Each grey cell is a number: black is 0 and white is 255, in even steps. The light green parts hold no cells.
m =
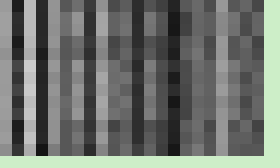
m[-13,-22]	155
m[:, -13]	[75, 98, 98, 70, 76, 110, 108, 113, 103, 112, 68, 87, 85]
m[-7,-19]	36
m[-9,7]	47
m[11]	[156, 37, 192, 39, 145, 87, 116, 62, 153, 87, 98, 47, 90, 65, 33, 86, 104, 83, 152, 94, 94, 80]
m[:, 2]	[186, 186, 186, 182, 173, 203, 193, 201, 188, 196, 178, 192, 171]
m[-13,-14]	145
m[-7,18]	145
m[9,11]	46
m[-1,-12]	107
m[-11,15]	66
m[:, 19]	[87, 115, 112, 85, 86, 120, 109, 121, 111, 121, 82, 94, 91]
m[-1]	[141, 53, 171, 20, 124, 87, 101, 44, 132, 85, 107, 63, 98, 61, 23, 97, 120, 85, 149, 91, 86, 87]
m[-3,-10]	80
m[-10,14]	37
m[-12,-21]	46
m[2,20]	75
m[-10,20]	103
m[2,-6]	101
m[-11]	[160, 44, 186, 40, 144, 110, 144, 49, 165, 98, 113, 45, 115, 82, 23, 66, 101, 94, 136, 112, 75, 101]
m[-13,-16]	110
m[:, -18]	[148, 147, 144, 148, 135, 151, 138, 148, 141, 146, 145, 145, 124]
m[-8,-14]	149
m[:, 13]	[64, 84, 82, 64, 61, 77, 72, 78, 79, 81, 62, 65, 61]
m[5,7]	64
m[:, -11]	[45, 42, 45, 45, 54, 42, 54, 45, 49, 46, 46, 47, 63]
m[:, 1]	[29, 46, 44, 27, 40, 70, 52, 68, 47, 64, 29, 37, 53]
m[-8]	[155, 70, 203, 39, 151, 92, 148, 64, 149, 110, 90, 42, 124, 77, 50, 75, 108, 96, 158, 120, 95, 90]

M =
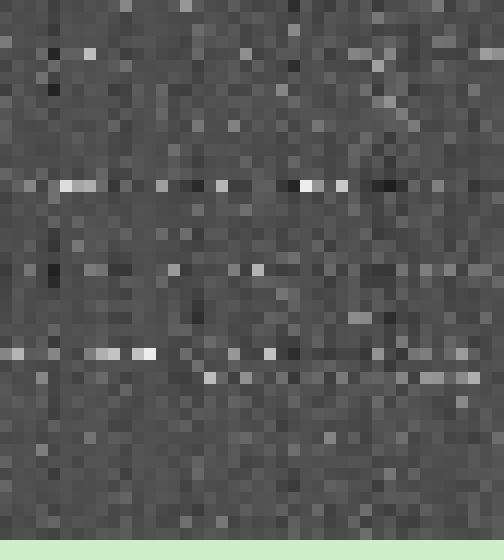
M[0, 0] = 71
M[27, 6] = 82
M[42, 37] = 77
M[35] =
[93, 78, 82, 75, 94, 80, 82, 82, 83, 69, 68, 80, 79, 76, 88, 94, 71, 81, 78, 83, 77, 76, 91, 63, 75, 80, 79, 72, 75, 72, 71, 83, 84, 77, 95, 84, 85, 77, 79, 75, 88, 80]
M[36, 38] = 73
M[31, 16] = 73
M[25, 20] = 75
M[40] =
[101, 80, 80, 77, 79, 82, 77, 78, 79, 72, 86, 78, 81, 84, 80, 67, 82, 77, 76, 83, 89, 81, 86, 67, 59, 80, 77, 96, 92, 80, 81, 62, 88, 77, 74, 79, 78, 74, 71, 71, 94, 79]
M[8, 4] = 81
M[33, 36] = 70
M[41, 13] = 86
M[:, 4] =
[64, 67, 58, 76, 38, 105, 67, 36, 81, 66, 85, 75, 73, 76, 69, 110, 112, 75, 96, 59, 54, 71, 34, 43, 71, 84, 75, 100, 58, 134, 70, 69, 69, 67, 64, 94, 76, 71, 80, 60, 79, 77, 66, 101, 67]
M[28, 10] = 68
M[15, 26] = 149
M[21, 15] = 74
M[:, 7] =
[81, 77, 83, 81, 190, 79, 80, 87, 81, 84, 74, 79, 78, 82, 80, 175, 81, 75, 83, 86, 85, 83, 123, 80, 80, 85, 75, 80, 85, 125, 76, 90, 83, 81, 82, 82, 115, 79, 84, 77, 78, 78, 80, 83, 78]
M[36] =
[73, 74, 79, 71, 76, 79, 74, 115, 81, 91, 87, 76, 81, 81, 77, 77, 77, 78, 81, 95, 103, 87, 77, 80, 86, 81, 73, 132, 75, 93, 67, 80, 88, 111, 70, 78, 87, 69, 73, 64, 74, 108]
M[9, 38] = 89
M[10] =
[94, 76, 73, 74, 85, 80, 73, 74, 80, 98, 66, 77, 81, 88, 76, 70, 119, 78, 77, 129, 74, 87, 79, 96, 70, 81, 117, 91, 80, 82, 83, 82, 92, 91, 123, 72, 71, 79, 80, 63, 98, 80]
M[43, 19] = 68
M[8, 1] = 79
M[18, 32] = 72
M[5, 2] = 79
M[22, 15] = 59
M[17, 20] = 111
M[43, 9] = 72
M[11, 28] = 82
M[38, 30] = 82
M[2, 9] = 73
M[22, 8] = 114
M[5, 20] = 69
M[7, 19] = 69
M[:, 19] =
[92, 71, 88, 84, 76, 88, 91, 69, 88, 74, 129, 74, 85, 77, 80, 61, 74, 88, 75, 71, 83, 83, 125, 71, 78, 86, 76, 72, 78, 151, 93, 65, 85, 99, 86, 83, 95, 89, 89, 72, 83, 82, 77, 68, 77]
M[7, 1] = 88
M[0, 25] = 88

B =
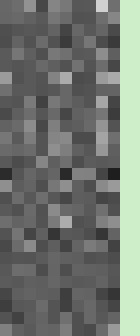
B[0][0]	103
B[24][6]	101
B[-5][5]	93
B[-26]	[79, 85, 88, 85, 99, 68, 103, 88, 101, 74]
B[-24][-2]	141
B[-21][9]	100
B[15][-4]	95
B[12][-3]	87
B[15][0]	143
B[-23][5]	82
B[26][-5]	112
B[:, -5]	[120, 106, 68, 59, 112, 82, 172, 103, 103, 70, 90, 137, 126, 111, 41, 143, 71, 105, 173, 89, 67, 96, 78, 93, 62, 64, 112, 125]
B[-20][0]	87
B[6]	[155, 82, 89, 84, 131, 172, 76, 79, 155, 170]
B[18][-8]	104
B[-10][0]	110
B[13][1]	76
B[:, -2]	[208, 110, 101, 76, 141, 109, 155, 99, 166, 118, 148, 164, 151, 89, 69, 138, 69, 112, 128, 54, 112, 84, 95, 99, 69, 85, 88, 107]
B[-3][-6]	84
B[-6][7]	97
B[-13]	[143, 93, 100, 79, 119, 143, 95, 78, 138, 154]
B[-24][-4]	88
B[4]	[90, 118, 95, 80, 120, 112, 88, 90, 141, 95]
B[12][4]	143
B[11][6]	76
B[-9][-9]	117
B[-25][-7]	107
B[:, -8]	[146, 97, 88, 82, 95, 89, 89, 89, 122, 109, 140, 125, 107, 85, 102, 100, 88, 106, 104, 69, 139, 84, 107, 96, 99, 90, 93, 90]
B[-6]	[88, 109, 107, 77, 101, 78, 99, 97, 95, 87]
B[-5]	[91, 88, 96, 94, 102, 93, 89, 91, 99, 85]
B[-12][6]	94
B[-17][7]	76
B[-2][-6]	84
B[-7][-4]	94

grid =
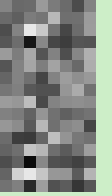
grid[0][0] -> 132
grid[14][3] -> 197
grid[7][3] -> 81
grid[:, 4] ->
[123, 184, 116, 70, 130, 163, 131, 81, 131, 113, 112, 191, 110, 80, 151, 81]
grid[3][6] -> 85
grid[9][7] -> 115
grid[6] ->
[101, 131, 112, 69, 131, 157, 143, 153]
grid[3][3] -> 136
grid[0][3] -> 154
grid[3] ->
[86, 109, 22, 136, 70, 61, 85, 83]
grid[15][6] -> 54
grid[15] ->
[114, 128, 42, 158, 81, 92, 54, 86]
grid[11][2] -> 58
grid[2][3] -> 200
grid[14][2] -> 231
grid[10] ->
[151, 140, 89, 183, 112, 135, 142, 69]
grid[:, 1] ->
[105, 95, 131, 109, 125, 131, 131, 128, 151, 123, 140, 61, 111, 97, 210, 128]
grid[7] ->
[118, 128, 88, 81, 81, 150, 171, 113]
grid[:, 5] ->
[107, 111, 70, 61, 78, 129, 157, 150, 140, 96, 135, 148, 91, 76, 149, 92]
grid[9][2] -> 99
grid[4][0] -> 155
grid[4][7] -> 176
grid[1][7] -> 155
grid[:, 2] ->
[107, 124, 232, 22, 168, 166, 112, 88, 189, 99, 89, 58, 195, 11, 231, 42]
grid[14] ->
[100, 210, 231, 197, 151, 149, 91, 180]

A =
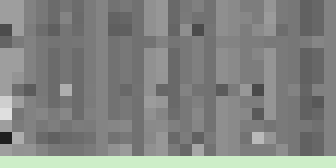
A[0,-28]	158
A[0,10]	120
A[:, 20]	[125, 135, 125, 125, 125, 125, 125, 152, 125, 136, 125, 115, 125]
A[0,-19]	114
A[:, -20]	[132, 132, 132, 132, 132, 132, 132, 132, 132, 132, 132, 132, 132]
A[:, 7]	[123, 123, 123, 123, 123, 123, 123, 124, 123, 128, 123, 113, 123]
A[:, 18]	[143, 143, 143, 132, 143, 143, 143, 91, 143, 143, 143, 143, 143]
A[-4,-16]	145
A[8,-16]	156
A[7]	[158, 110, 91, 120, 107, 175, 108, 124, 132, 114, 104, 115, 145, 103, 105, 131, 115, 114, 91, 123, 152, 74, 149, 122, 131, 101, 129, 130]
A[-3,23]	122
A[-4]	[223, 118, 130, 134, 123, 135, 108, 128, 132, 114, 120, 113, 145, 133, 109, 120, 136, 114, 143, 138, 136, 89, 149, 122, 119, 97, 103, 130]
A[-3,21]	125
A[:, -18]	[120, 102, 95, 120, 120, 120, 120, 104, 120, 120, 136, 120, 154]
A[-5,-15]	151
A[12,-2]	103
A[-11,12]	145
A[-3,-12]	134
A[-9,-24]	107
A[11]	[31, 173, 130, 106, 96, 105, 108, 113, 132, 114, 120, 113, 136, 151, 105, 124, 97, 122, 143, 138, 115, 186, 149, 122, 119, 97, 103, 130]
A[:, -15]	[151, 151, 151, 130, 151, 151, 150, 103, 151, 133, 139, 151, 151]
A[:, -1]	[130, 130, 130, 130, 130, 130, 130, 130, 130, 130, 130, 130, 130]
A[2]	[76, 158, 125, 109, 95, 117, 108, 123, 132, 95, 95, 113, 145, 151, 101, 143, 75, 117, 143, 138, 125, 139, 149, 109, 119, 97, 103, 130]
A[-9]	[158, 158, 130, 120, 107, 117, 108, 123, 132, 114, 120, 113, 145, 151, 105, 120, 128, 114, 143, 138, 125, 134, 149, 122, 119, 97, 103, 130]
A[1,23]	122
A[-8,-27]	158
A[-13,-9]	138
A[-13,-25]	120
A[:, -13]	[120, 122, 143, 120, 120, 120, 120, 131, 120, 120, 120, 124, 103]
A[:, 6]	[108, 106, 108, 118, 108, 108, 108, 108, 108, 108, 124, 108, 117]
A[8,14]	105
